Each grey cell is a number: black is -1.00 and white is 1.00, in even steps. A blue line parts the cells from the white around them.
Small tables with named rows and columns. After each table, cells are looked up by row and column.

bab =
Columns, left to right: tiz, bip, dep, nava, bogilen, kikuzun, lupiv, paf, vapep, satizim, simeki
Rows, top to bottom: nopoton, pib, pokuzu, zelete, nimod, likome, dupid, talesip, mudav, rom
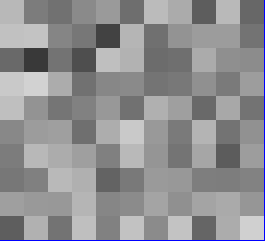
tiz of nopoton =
0.44
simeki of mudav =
0.18
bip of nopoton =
-0.03
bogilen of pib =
-0.48
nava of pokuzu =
-0.39
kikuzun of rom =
0.52
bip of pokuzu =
-0.55
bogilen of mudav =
0.05
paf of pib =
0.15
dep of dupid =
0.35
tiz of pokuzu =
-0.18
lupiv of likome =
0.20

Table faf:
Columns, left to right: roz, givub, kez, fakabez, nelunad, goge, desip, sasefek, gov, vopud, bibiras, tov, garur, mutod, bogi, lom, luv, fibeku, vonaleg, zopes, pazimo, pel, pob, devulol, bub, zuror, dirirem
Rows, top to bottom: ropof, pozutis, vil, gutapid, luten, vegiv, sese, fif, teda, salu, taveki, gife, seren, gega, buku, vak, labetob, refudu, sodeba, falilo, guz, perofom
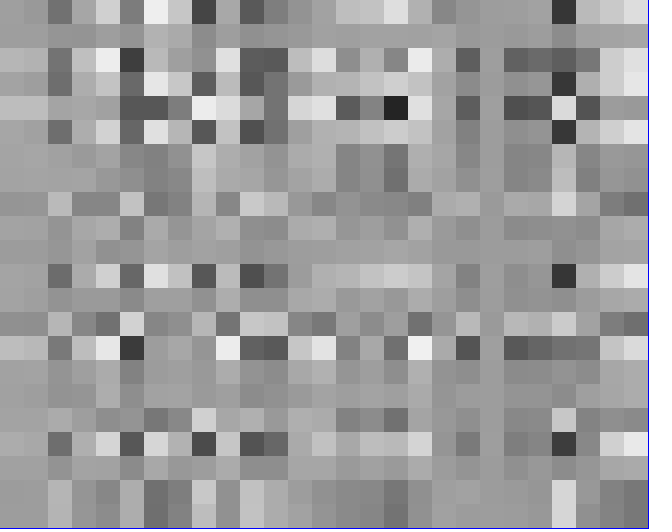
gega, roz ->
0.13
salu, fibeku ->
0.37
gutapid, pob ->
0.18
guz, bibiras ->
0.51
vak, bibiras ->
0.15
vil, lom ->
0.38
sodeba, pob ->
0.04
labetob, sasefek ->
0.28
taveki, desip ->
0.29
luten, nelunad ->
0.26
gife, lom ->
0.52
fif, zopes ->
0.13
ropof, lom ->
0.52
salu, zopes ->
0.12
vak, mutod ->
0.39
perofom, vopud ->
0.14
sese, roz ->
0.29
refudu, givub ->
0.28

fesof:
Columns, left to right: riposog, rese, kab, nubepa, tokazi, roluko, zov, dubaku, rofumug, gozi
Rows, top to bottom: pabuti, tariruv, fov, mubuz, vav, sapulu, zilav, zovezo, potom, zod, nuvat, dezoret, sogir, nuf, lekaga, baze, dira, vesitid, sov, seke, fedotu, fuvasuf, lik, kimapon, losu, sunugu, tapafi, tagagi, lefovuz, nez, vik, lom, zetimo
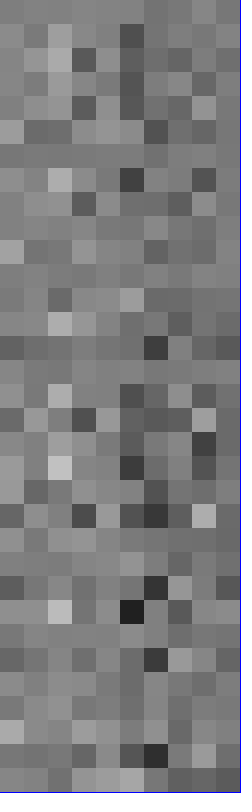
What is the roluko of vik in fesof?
-0.03
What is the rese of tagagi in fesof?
-0.08
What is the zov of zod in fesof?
0.07
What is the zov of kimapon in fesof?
-0.02
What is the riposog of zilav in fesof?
-0.07
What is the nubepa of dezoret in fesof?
-0.05
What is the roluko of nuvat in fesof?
0.01
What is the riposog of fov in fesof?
0.04
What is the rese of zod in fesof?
0.04
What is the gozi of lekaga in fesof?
-0.30
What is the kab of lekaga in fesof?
-0.10
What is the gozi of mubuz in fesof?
-0.01
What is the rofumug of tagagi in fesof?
0.05
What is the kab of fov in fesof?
0.33
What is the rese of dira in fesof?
-0.05
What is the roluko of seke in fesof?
-0.53
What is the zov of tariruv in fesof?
-0.09

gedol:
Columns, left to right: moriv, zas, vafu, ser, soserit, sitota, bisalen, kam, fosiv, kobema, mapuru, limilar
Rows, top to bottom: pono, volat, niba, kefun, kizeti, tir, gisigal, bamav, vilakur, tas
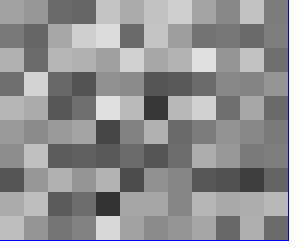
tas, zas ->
0.17
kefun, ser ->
-0.35
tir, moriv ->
0.21
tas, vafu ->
-0.09
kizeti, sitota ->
0.46
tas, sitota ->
0.27
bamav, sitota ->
-0.41
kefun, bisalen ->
-0.34
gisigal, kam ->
-0.14
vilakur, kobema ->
0.33
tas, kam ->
0.16
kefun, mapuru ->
0.03
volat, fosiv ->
-0.10
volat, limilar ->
-0.01
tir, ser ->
0.28
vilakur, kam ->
0.05
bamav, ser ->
0.16
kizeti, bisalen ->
-0.58
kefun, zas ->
0.65
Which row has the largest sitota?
niba

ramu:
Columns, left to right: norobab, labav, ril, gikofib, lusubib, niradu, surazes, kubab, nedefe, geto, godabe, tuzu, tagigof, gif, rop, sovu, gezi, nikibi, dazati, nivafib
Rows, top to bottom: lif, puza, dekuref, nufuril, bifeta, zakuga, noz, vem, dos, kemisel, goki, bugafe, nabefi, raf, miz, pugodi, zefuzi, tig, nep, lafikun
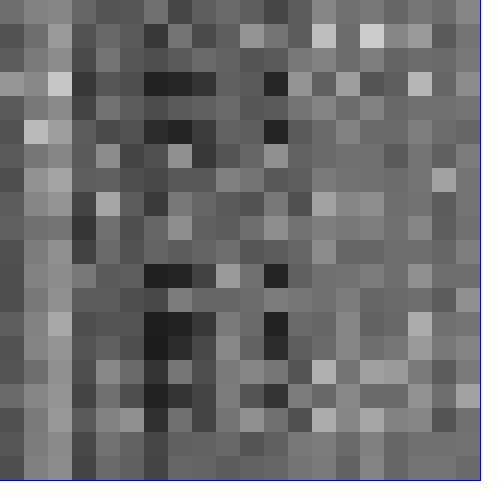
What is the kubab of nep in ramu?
-0.25
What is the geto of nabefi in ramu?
-0.20
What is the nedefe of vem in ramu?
-0.31
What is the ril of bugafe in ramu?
0.10
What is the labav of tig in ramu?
-0.04
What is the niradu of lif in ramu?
-0.32
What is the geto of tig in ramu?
-0.09
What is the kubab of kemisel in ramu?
0.11
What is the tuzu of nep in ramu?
-0.25
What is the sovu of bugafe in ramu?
-0.02
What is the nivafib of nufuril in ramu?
0.09
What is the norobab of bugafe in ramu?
-0.38
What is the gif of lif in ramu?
0.05
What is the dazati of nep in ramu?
-0.11
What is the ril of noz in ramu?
0.04
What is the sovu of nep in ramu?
0.00
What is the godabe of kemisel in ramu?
-0.13
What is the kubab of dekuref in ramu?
-0.29
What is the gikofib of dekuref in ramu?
-0.41
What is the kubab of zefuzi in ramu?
-0.59

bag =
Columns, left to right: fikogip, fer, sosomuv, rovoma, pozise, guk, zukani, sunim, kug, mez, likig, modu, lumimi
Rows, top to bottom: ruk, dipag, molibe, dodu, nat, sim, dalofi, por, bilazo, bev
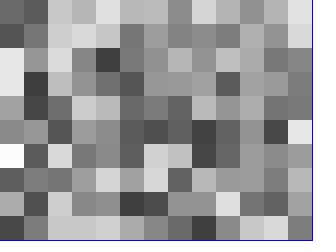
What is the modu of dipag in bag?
0.15
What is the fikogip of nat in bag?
0.28
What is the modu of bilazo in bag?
-0.23
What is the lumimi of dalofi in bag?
0.22
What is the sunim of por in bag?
-0.23
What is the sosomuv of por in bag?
-0.08
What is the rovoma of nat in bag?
0.59
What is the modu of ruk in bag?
0.41
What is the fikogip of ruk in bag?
-0.17
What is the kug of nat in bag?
0.46
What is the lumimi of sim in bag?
0.81
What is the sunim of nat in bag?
-0.22
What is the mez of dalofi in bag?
-0.20

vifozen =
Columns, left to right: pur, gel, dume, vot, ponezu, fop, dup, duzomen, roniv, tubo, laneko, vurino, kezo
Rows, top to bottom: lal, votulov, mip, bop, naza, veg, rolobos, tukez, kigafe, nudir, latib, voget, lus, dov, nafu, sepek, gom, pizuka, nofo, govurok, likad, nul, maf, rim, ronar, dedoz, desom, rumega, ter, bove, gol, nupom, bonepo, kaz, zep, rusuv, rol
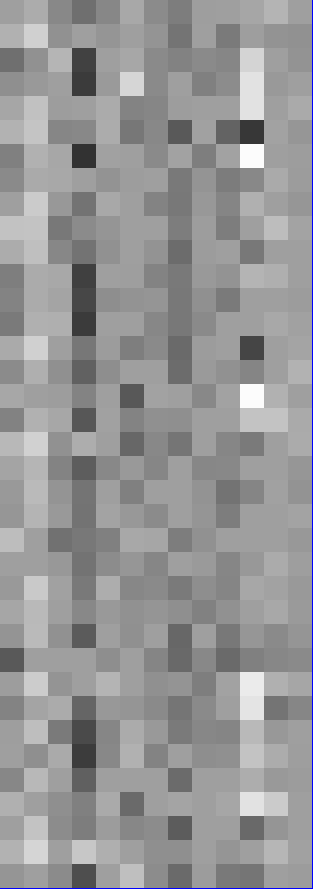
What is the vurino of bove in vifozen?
-0.09
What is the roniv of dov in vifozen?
0.08
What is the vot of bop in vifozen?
-0.54
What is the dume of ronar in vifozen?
0.26
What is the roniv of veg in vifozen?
0.26
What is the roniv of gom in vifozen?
0.07
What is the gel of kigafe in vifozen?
0.59
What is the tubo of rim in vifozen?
0.05
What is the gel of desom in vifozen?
0.46
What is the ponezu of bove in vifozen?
0.19
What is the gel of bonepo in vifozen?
0.44
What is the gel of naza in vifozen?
0.51
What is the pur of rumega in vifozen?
-0.30
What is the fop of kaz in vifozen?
-0.17

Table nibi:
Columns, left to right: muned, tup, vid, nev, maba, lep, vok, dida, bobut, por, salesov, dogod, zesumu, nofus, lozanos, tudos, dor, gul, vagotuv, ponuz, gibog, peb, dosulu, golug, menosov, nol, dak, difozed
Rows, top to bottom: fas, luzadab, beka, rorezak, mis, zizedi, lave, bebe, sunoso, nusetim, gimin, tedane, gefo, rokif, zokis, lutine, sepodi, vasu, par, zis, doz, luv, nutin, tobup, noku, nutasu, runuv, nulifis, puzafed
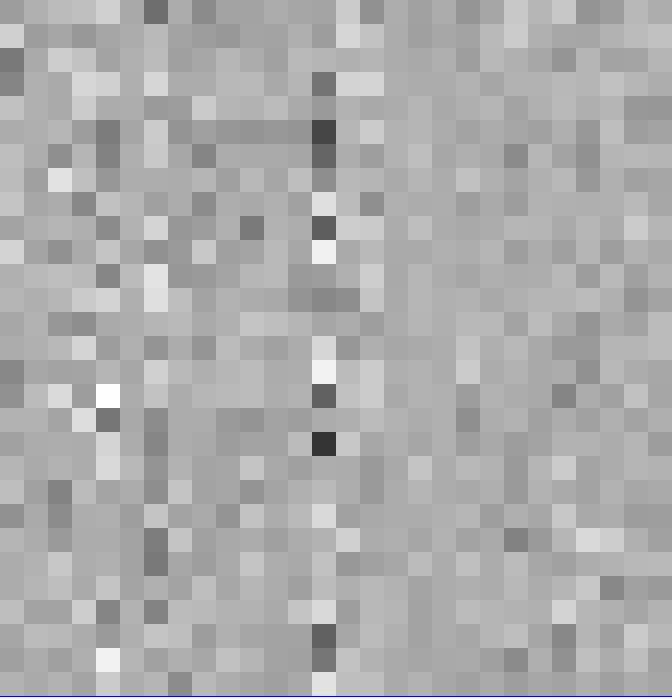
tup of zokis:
0.38
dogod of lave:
0.33
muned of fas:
0.23
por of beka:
0.43
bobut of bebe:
0.41
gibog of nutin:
0.33
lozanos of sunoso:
0.47
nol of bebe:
0.38
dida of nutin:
0.54
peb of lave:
0.09
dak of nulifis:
0.48
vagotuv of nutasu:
0.34
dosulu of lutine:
0.32
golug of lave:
0.28
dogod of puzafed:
0.25
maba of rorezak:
0.62
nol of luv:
0.36
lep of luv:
0.24
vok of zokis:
0.16
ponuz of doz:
0.32

